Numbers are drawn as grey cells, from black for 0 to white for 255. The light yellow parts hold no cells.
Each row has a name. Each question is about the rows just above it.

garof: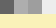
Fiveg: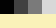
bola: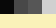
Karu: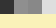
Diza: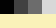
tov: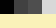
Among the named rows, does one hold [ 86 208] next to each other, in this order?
yes
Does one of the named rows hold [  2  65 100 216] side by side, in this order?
no

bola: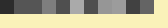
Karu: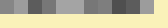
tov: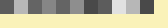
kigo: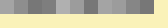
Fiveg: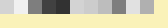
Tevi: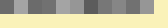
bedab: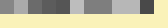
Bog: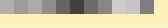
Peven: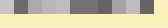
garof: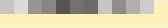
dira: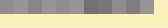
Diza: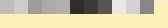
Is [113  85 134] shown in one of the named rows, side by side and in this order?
no
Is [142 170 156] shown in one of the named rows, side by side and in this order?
no
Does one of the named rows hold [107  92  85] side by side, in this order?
yes
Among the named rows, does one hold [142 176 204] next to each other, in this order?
yes
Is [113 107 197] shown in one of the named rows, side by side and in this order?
yes
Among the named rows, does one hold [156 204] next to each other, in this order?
no

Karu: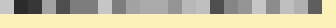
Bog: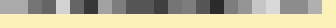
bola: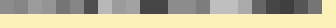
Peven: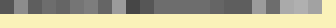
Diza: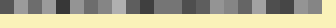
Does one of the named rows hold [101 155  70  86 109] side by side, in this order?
yes
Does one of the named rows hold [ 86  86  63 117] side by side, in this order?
yes
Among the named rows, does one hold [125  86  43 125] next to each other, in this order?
yes

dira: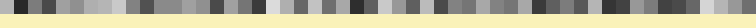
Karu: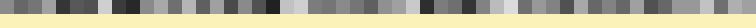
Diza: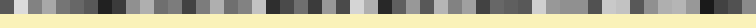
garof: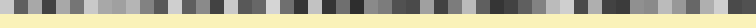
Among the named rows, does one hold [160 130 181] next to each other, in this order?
no
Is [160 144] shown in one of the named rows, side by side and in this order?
yes
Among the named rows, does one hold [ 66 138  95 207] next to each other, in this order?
no
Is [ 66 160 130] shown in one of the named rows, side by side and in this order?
no
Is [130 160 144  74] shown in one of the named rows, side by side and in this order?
no

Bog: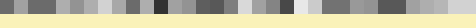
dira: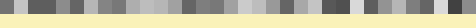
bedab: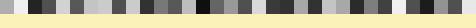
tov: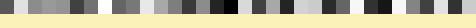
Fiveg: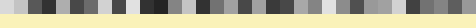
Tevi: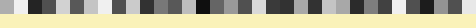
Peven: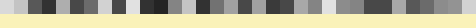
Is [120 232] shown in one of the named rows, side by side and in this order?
yes
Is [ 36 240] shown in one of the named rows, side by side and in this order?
no

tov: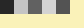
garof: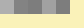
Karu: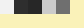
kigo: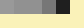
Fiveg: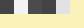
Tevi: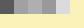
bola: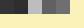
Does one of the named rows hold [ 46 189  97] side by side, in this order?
yes
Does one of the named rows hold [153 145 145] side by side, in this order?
yes
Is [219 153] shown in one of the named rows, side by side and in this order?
no
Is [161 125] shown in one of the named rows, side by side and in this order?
yes
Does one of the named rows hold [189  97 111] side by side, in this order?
yes
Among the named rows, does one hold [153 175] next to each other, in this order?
no
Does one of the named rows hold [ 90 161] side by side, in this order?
yes

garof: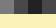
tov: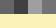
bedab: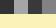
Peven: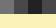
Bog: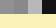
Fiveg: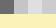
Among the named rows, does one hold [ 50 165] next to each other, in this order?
yes
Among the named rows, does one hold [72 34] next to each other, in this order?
yes
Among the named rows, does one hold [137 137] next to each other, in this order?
no
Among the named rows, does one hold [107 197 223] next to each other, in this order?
yes
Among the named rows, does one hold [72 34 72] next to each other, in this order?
yes

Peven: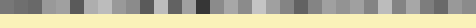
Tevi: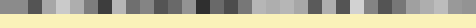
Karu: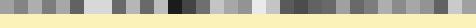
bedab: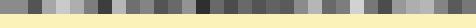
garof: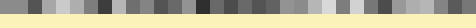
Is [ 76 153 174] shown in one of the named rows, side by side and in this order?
yes
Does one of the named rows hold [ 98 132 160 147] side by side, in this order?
yes

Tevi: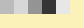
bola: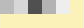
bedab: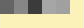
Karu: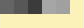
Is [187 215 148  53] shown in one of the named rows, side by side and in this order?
yes
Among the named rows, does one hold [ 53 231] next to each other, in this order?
yes
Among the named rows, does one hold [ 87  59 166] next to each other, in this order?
yes
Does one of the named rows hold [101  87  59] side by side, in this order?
yes
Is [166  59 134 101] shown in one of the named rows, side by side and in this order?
no
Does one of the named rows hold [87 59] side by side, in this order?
yes

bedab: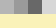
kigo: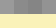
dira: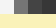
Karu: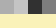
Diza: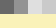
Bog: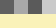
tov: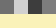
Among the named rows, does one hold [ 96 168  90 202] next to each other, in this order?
yes
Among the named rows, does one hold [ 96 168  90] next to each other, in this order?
yes
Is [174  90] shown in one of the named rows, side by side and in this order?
no
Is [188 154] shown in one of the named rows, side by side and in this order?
no
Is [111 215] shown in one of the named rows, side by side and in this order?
no
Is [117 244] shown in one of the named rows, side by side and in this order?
no
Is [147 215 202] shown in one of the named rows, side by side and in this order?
no

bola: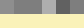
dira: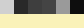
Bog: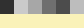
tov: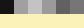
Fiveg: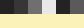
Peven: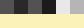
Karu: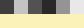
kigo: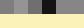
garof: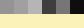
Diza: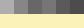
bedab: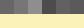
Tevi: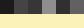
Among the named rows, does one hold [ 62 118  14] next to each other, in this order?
yes
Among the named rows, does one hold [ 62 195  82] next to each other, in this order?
yes
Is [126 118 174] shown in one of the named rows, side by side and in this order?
no
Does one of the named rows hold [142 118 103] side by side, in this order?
no
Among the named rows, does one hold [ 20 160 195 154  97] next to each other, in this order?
yes
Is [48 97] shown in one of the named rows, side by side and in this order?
yes
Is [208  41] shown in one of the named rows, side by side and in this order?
yes

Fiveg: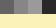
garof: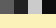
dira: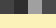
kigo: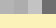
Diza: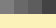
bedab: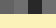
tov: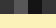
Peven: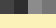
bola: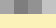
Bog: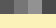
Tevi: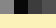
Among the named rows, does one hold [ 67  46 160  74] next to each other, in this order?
yes
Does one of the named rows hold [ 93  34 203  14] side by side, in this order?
yes
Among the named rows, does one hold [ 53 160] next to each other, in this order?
no

